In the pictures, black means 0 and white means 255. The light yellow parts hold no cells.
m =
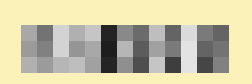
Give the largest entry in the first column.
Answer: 176
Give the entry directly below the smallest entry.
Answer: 36
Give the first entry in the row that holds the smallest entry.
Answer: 155
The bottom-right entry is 129
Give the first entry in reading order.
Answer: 168
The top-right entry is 100
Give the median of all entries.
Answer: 149
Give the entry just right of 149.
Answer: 168
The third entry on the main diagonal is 182
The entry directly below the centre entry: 143
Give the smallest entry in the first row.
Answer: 36
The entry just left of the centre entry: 29

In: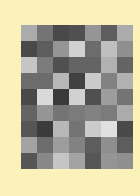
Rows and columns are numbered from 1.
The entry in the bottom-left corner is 86
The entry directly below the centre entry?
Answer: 123
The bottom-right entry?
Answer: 143
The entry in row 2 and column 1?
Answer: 73
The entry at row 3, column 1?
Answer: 197
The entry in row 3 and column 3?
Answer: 80
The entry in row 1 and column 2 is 116
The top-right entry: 171
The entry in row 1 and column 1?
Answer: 171
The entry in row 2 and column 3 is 149
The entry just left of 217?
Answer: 73
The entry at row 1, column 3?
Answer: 73
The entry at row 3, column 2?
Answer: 123
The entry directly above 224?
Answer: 123

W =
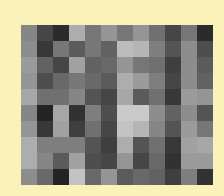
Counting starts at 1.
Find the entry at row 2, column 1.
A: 141
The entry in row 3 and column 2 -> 98
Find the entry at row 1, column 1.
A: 134
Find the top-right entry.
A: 43
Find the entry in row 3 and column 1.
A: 155
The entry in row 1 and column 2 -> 70
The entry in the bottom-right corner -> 50
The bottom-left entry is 141
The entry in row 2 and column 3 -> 119
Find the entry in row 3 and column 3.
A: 70

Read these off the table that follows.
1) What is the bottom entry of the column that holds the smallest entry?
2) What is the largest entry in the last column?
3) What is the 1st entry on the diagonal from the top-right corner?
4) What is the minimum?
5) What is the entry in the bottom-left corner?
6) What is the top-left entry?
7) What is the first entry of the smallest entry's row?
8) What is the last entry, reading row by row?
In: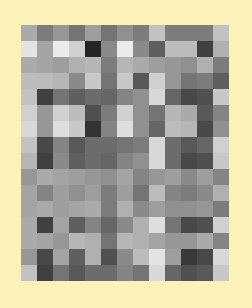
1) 108
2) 216
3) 194
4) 37
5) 194
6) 170
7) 228
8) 200

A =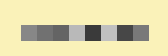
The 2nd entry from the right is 71
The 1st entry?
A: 135
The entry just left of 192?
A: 58

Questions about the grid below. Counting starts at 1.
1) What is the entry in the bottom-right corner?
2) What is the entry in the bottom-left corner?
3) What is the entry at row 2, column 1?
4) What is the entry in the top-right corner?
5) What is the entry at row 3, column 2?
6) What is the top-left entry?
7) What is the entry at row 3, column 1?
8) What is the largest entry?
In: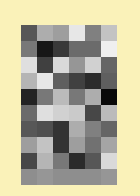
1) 150
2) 142
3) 120
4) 195
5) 64
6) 87
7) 223
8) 239

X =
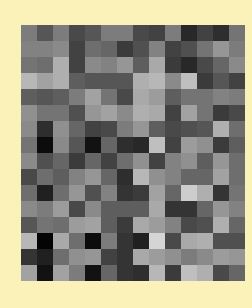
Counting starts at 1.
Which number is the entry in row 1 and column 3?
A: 124
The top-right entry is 116
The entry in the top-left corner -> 124
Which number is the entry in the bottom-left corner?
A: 162
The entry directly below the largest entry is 156
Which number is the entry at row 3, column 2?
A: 110
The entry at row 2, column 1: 130
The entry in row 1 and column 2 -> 86
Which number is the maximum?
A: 213
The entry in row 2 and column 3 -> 138
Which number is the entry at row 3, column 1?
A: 116
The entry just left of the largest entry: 32
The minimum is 4
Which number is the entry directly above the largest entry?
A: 156
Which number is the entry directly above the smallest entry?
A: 116
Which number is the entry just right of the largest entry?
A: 73
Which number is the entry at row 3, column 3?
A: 175
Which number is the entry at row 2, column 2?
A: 130
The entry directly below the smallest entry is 32
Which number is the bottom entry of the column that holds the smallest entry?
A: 18

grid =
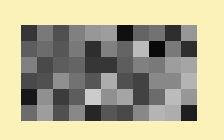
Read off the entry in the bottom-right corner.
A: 31
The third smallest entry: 23
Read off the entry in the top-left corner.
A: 54
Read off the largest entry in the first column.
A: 128
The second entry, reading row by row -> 121
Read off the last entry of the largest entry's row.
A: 151
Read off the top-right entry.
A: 151
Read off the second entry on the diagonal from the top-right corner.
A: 121
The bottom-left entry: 108
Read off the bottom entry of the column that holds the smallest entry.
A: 180
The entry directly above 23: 73
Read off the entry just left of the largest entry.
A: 93
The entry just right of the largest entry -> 144
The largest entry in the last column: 180
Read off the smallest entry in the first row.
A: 16
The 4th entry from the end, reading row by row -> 136
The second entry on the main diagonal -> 108

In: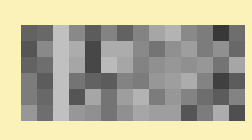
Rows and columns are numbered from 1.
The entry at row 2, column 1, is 85
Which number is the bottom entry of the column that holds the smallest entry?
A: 172
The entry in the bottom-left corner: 151
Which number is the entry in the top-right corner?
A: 110
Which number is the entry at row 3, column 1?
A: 98
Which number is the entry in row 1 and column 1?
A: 98
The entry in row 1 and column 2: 104
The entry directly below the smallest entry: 144
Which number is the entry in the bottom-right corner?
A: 79

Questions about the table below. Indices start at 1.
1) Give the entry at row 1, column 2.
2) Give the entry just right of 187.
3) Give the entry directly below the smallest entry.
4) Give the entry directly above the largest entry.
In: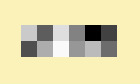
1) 93
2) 108
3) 187
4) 222

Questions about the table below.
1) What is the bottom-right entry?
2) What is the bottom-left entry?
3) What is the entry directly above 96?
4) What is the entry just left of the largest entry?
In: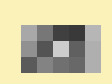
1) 175
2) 90
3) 57
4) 84

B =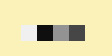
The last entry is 70
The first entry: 240
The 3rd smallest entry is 147

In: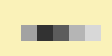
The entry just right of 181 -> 216
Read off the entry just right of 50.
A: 92

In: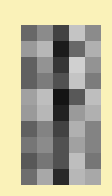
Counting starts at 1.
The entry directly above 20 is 81
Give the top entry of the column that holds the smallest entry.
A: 66
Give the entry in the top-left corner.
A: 104
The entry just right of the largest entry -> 147
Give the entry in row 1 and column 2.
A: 139
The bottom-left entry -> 110
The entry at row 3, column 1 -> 96
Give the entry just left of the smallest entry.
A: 190
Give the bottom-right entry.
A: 168
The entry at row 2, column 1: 154
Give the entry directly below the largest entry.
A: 196
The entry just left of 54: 147
